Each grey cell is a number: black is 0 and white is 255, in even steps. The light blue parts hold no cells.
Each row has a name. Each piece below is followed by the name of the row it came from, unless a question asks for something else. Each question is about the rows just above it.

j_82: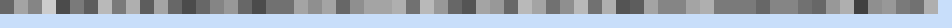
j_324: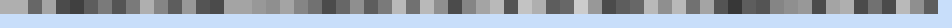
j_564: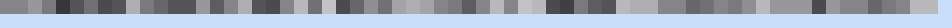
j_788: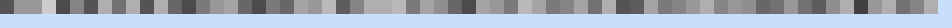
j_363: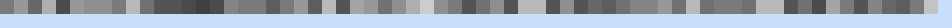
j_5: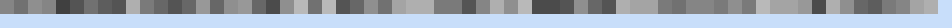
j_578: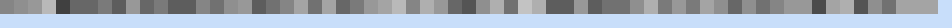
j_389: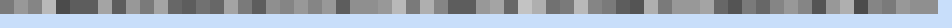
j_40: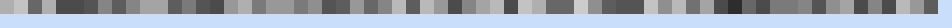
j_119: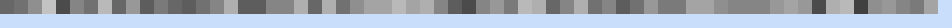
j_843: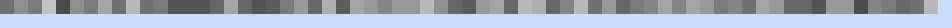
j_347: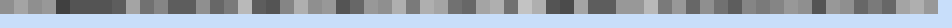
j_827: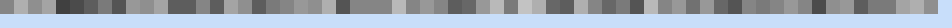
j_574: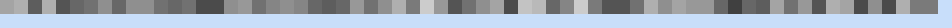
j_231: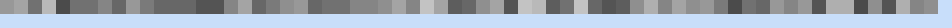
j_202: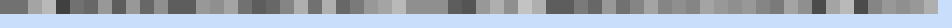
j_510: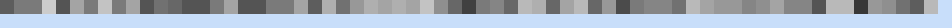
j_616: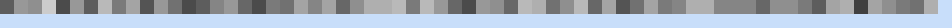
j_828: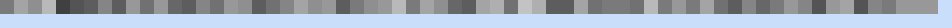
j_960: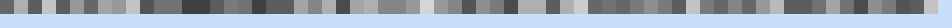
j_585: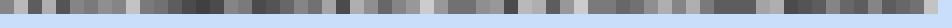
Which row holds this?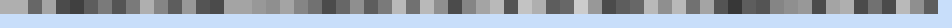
j_324
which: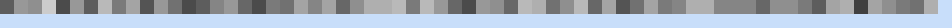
j_616

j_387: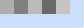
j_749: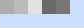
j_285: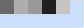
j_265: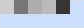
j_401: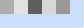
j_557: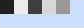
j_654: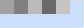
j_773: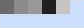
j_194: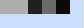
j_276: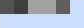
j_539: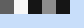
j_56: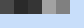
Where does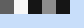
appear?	j_539
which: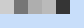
j_265

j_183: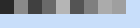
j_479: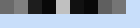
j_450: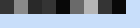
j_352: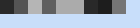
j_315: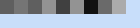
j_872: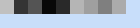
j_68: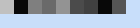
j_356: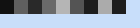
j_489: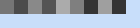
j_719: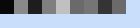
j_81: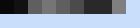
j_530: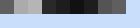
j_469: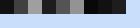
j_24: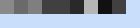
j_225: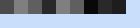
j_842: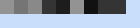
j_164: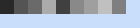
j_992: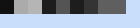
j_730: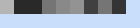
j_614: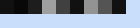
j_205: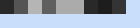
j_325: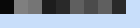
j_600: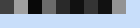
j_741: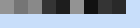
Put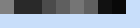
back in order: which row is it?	j_81
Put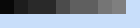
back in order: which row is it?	j_325
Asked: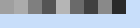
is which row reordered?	j_183
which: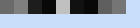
j_479
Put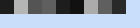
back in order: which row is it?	j_530
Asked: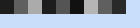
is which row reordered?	j_530
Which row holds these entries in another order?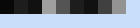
j_469

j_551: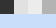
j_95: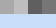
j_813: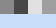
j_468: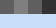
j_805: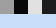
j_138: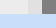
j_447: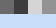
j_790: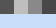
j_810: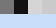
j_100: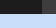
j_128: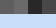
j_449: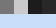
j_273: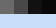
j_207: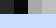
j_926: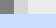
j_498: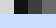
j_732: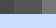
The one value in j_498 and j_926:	[213]
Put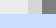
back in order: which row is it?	j_926
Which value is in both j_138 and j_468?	[127]
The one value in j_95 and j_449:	[118]
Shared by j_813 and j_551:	[225]
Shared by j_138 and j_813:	[225]

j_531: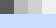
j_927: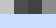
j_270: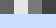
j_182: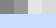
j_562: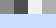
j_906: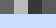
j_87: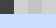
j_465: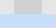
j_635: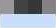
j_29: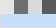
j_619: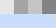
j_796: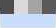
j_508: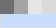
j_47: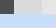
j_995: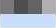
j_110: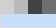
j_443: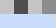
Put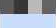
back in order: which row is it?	j_906
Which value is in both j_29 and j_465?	[229]
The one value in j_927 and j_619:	[196]

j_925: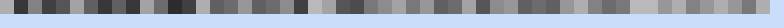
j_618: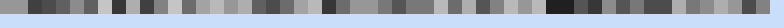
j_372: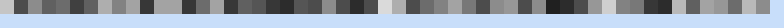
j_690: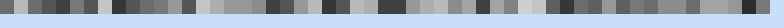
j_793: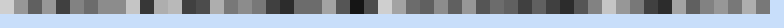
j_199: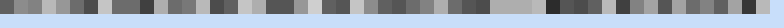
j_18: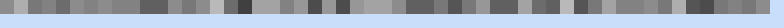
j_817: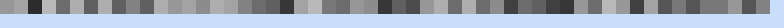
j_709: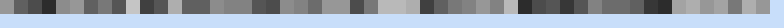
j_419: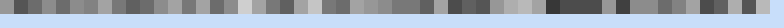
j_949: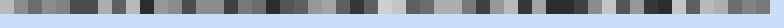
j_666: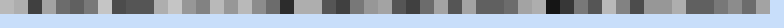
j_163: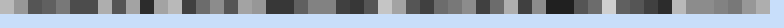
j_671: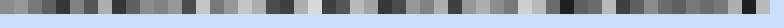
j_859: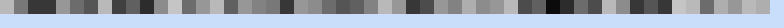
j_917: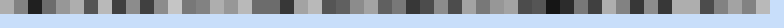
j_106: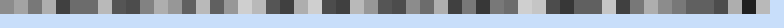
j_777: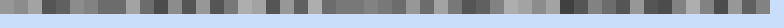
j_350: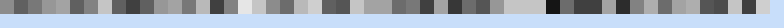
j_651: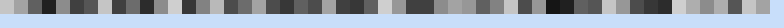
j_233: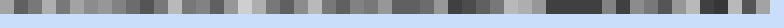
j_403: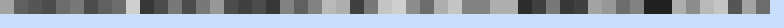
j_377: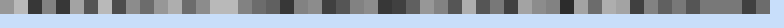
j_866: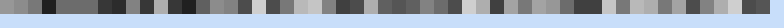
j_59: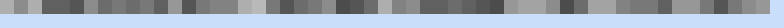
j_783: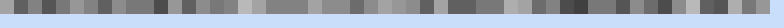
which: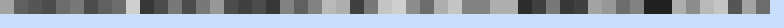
j_403
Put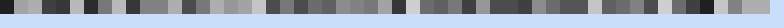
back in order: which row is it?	j_403
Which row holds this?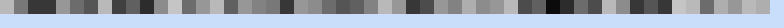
j_859
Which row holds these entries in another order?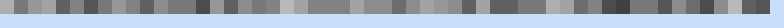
j_783
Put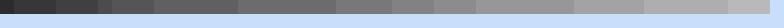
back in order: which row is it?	j_817
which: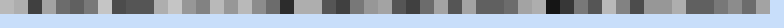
j_666

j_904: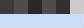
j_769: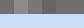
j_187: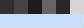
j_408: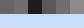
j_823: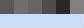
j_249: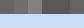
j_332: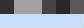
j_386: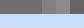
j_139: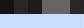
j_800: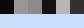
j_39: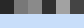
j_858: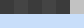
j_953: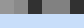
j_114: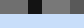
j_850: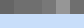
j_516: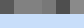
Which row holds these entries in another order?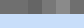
j_769
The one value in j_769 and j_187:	[101]
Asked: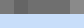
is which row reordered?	j_769
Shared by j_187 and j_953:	[49]
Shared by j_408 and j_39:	[138]
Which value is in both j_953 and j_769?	[138]
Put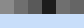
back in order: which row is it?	j_408

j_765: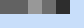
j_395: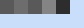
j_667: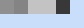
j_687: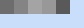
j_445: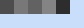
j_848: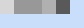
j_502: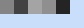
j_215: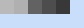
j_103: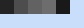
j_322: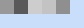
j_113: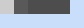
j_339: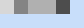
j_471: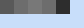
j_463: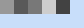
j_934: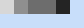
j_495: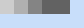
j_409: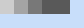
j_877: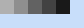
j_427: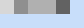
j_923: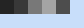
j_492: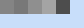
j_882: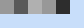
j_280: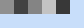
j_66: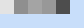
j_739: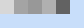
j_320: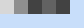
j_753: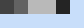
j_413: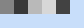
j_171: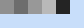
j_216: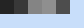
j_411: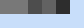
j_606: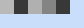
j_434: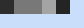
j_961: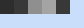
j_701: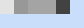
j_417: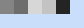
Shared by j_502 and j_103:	[36]
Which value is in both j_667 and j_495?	[132]

